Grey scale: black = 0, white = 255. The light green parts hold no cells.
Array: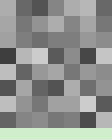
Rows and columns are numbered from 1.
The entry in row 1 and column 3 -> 83
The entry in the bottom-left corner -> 98
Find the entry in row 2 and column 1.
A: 167
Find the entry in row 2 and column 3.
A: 146
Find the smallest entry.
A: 62
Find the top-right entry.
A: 104
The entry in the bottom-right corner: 182
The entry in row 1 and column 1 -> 174
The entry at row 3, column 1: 160
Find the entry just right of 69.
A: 196
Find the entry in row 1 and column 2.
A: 104
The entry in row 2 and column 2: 118

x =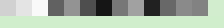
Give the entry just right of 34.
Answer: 104
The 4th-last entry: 34
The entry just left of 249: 227
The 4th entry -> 97

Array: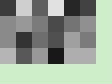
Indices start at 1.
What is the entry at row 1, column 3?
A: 95
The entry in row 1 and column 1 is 59
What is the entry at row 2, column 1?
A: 138
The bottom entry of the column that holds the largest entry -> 24
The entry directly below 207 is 152
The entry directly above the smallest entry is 80
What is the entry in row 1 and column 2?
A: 207

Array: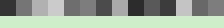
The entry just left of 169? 75
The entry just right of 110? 125
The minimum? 44

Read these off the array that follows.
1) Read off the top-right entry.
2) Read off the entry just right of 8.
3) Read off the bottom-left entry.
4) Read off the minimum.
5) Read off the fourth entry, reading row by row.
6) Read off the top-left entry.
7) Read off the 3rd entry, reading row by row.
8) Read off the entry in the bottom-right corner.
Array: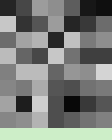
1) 15
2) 57
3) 134
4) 8
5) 142
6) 37
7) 156
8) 128

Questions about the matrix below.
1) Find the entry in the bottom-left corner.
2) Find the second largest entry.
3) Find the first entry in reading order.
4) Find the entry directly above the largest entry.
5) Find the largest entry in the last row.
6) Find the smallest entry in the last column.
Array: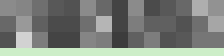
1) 82
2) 181
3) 139
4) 153
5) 210
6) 118

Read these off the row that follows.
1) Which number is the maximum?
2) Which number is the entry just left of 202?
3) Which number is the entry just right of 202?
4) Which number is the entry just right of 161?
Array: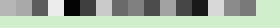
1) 235
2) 62
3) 106
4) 70

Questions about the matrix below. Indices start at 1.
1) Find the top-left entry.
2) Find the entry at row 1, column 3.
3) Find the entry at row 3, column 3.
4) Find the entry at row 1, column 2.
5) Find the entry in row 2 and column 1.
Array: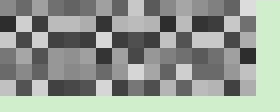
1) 136
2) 159
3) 206
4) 106
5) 46

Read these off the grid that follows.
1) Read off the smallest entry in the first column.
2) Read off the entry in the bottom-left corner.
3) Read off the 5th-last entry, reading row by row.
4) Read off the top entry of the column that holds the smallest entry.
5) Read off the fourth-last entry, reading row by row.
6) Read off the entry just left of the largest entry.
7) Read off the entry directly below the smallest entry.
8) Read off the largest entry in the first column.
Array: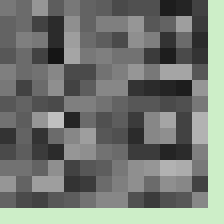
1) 51
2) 99
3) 80
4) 93
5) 59
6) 150
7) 135
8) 150
